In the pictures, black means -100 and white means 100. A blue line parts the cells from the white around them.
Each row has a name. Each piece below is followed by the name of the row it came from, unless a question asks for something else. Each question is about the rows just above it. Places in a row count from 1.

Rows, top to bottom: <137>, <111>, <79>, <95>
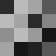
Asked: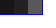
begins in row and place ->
<95>, 2
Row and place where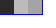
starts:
<137>, 1
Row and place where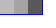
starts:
<137>, 2
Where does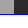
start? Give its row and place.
<111>, 2
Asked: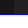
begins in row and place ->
<95>, 2

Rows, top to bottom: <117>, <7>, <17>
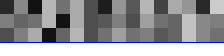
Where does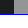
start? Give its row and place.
<117>, 8
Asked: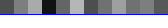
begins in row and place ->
<17>, 1
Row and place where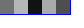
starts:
<7>, 3
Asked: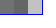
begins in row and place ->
<7>, 12

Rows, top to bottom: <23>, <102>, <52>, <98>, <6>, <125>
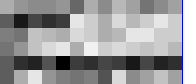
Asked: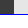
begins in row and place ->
<102>, 5
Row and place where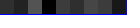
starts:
<6>, 2
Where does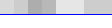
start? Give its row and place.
<52>, 6
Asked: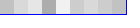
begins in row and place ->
<98>, 3
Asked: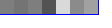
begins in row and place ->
<125>, 5
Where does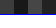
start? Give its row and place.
<6>, 9
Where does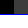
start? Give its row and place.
<6>, 5

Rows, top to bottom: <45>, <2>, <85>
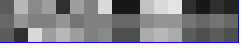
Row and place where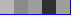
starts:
<45>, 2
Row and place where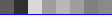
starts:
<85>, 1
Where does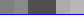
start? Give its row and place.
<85>, 7
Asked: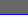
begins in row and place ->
<2>, 9
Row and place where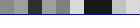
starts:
<45>, 3

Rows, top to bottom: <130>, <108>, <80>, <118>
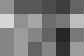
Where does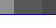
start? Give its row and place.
<130>, 1
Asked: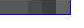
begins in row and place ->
<130>, 2
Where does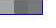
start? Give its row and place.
<108>, 3
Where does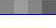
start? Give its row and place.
<80>, 1
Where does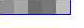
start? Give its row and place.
<108>, 2
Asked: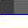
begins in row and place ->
<130>, 5
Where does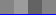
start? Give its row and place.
<118>, 1

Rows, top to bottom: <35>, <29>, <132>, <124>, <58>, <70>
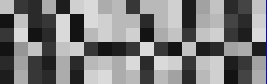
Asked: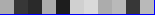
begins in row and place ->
<70>, 2
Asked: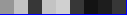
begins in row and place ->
<124>, 2
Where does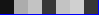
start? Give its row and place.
<132>, 11
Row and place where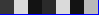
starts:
<132>, 1

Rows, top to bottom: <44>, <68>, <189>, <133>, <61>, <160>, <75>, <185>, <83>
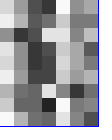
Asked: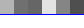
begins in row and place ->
<83>, 2
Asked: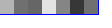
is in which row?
<75>
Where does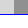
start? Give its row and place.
<61>, 1
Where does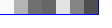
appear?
<83>
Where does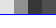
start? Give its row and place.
<133>, 1
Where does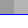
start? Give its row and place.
<160>, 6

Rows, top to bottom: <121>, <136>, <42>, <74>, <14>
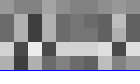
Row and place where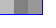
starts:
<14>, 8
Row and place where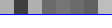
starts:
<136>, 2
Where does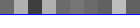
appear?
<136>
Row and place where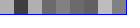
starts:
<14>, 1
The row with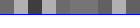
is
<42>
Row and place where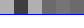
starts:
<136>, 2
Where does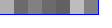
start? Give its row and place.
<14>, 3

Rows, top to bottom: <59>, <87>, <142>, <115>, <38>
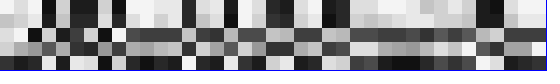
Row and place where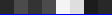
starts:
<38>, 31
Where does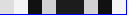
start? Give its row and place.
<59>, 2

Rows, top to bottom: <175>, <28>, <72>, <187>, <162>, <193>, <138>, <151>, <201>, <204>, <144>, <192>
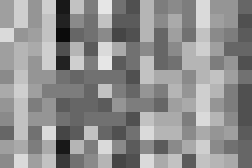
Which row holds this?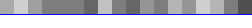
<138>
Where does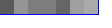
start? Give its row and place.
<151>, 8
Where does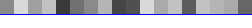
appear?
<192>
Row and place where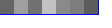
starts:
<72>, 12

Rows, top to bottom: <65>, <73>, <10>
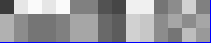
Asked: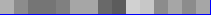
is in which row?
<73>
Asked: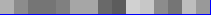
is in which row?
<10>
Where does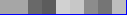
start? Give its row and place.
<10>, 6

